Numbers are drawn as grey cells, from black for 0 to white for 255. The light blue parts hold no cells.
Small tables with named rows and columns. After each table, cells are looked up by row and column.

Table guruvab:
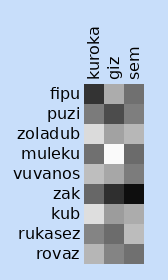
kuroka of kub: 222
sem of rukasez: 188
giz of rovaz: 132
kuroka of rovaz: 182
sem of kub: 172
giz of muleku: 250
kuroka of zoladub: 219
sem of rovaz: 112
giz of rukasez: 108
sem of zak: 14
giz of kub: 156
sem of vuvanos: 124
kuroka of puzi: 123
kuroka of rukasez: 132
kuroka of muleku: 112
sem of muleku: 107
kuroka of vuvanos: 190
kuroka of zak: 103
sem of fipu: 112
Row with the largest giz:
muleku

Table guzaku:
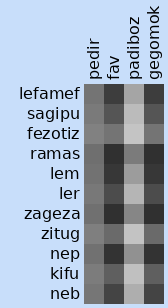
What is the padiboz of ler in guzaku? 181
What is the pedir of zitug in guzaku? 127
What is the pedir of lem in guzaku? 114
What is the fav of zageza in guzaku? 48
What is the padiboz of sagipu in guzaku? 187
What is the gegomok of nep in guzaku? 51
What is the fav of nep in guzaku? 51

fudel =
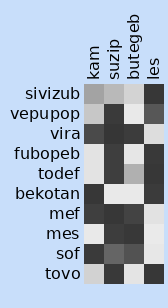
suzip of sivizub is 185
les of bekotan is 59
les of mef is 226
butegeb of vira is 60
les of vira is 221
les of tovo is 55
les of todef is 55
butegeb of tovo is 228
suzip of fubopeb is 62
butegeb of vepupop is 233
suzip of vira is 54
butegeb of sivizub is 211
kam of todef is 227
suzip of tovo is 57

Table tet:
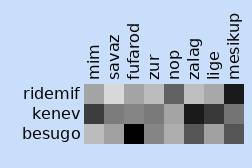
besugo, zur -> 133
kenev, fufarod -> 133
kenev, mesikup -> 116
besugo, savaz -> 160
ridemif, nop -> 98
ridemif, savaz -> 216

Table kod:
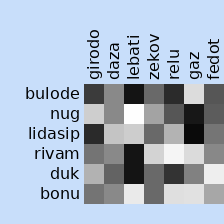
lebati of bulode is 20
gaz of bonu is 225
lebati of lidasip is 205
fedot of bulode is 86
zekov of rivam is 211
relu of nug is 86
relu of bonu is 223
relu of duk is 51

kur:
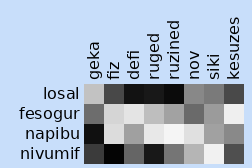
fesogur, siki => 155
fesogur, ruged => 190
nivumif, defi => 101
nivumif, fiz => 4
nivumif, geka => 59
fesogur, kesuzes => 239
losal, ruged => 24
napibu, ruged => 232
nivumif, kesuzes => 79
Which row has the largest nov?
napibu

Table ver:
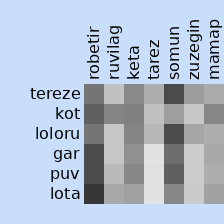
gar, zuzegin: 204
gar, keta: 145
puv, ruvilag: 186
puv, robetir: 77
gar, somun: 110
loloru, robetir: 116
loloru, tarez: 183
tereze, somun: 75
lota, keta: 160
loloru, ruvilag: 198
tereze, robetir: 117
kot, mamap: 134
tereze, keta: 137
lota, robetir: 55
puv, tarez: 224
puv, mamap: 174
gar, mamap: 169
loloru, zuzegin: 166
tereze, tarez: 174
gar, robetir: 77
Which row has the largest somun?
kot

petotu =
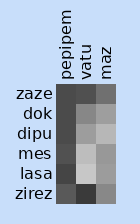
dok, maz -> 158
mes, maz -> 152
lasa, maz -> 156
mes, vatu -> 189
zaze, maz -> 112
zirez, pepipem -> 89
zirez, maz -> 136
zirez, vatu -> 58
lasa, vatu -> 199
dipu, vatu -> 157
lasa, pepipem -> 69
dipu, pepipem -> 75
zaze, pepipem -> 75
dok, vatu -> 135
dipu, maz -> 183
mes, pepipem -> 81
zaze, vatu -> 80
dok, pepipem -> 75
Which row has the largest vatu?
lasa

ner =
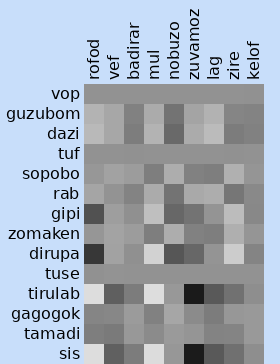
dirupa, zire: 204
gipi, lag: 148
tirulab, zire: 113
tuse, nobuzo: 146
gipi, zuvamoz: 115
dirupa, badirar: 144
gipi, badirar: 144

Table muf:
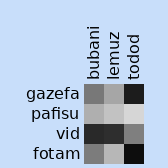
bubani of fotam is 124
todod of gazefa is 28
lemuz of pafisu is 194
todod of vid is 127
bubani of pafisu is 175
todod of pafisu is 214
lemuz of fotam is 183
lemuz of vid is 46
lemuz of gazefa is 166
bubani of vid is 41
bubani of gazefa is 120
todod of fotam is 13
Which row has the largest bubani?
pafisu

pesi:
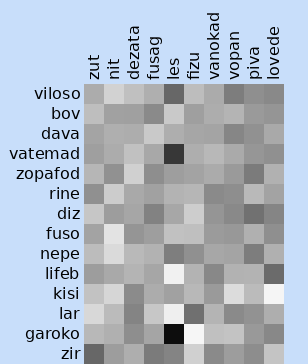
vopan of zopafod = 154
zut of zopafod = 182
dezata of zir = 174
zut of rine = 144
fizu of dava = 166
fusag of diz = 130
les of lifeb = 241
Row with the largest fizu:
garoko

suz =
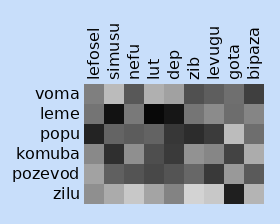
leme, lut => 8
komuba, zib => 146
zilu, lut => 164
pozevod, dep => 84
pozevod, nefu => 84
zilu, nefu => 200
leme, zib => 117
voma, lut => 176
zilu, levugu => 200
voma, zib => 80
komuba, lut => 78
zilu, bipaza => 180
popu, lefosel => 35
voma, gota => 111
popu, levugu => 59
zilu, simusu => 171
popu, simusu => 100

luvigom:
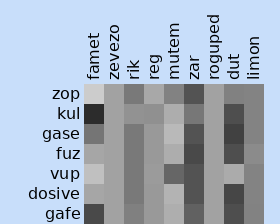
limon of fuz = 139
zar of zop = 83
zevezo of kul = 162
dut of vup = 171
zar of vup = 83
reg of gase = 153
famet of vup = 192
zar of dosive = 83
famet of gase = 117
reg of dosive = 153
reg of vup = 155
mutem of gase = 185
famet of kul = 44
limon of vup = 131
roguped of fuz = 162
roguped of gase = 162
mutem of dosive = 179
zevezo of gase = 162
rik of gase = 121

